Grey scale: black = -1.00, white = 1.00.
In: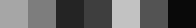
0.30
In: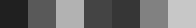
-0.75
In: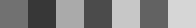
-0.11
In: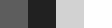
-0.27
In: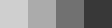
0.62
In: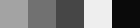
0.28
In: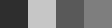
-0.64
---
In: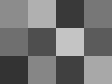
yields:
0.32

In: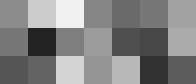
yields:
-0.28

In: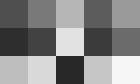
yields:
0.93

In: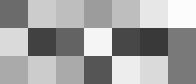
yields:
-0.05

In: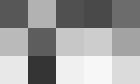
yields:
0.72

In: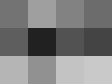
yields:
0.58

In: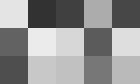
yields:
0.46
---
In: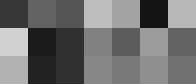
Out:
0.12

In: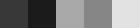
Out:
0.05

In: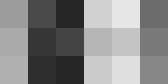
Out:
0.75

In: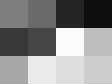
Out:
0.73

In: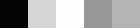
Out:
0.19

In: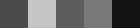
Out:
-0.05

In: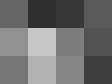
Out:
0.04
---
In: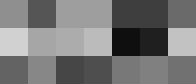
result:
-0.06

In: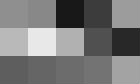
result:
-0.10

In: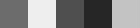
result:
-0.15

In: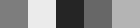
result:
-0.02

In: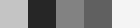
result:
0.02

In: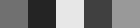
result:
-0.12
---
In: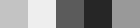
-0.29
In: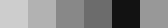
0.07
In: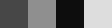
-0.90
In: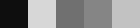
-0.12
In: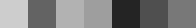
0.40
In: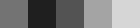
-0.35
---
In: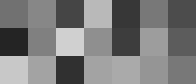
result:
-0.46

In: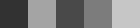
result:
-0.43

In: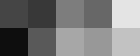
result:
-0.02

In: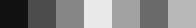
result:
0.05

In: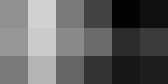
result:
-0.04

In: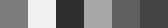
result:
-0.64

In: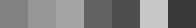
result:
0.29

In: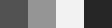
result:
0.90
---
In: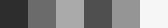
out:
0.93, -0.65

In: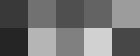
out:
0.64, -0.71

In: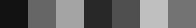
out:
0.50, -0.86

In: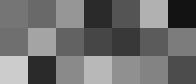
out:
0.60, -0.85

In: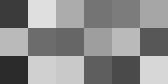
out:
0.75, -0.66

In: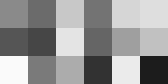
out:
0.96, -0.78

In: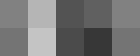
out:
0.54, -0.57
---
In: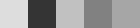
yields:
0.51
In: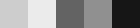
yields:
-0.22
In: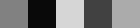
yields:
0.68
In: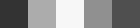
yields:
0.94
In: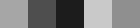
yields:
-0.78
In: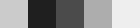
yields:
-0.41
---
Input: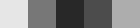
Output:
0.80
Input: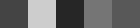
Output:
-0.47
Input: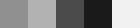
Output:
0.13
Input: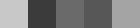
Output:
0.57
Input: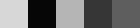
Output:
0.69
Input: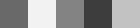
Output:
-0.18
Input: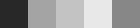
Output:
-0.69
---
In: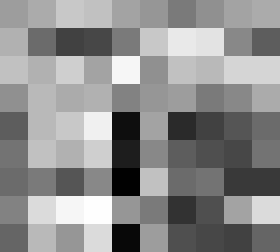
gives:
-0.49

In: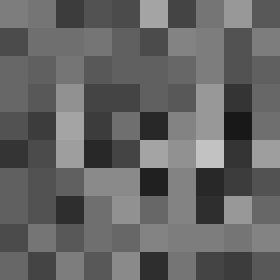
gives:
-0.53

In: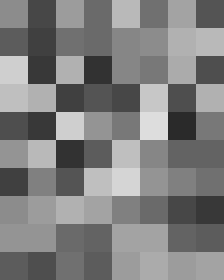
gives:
0.22

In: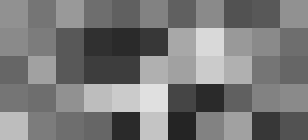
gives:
-0.57

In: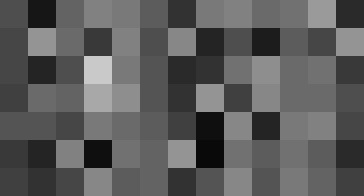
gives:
-0.22

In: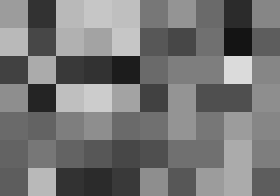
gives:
0.34

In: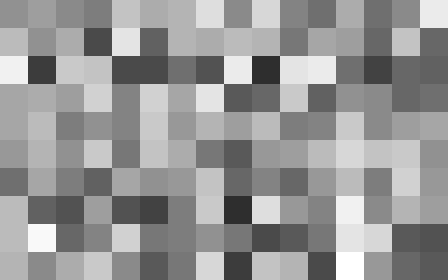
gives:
-0.19
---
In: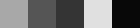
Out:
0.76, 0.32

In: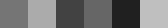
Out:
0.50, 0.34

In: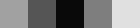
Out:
0.76, 0.26

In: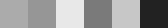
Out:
0.82, 0.56

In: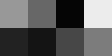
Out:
0.85, 0.19

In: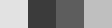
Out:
0.77, 0.50
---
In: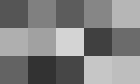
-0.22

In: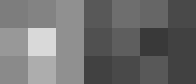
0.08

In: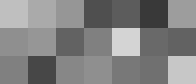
0.00

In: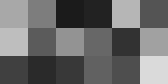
-0.50

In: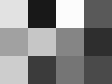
0.61

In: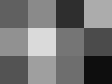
-0.35

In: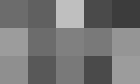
0.12

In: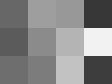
-0.14

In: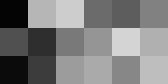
-0.91
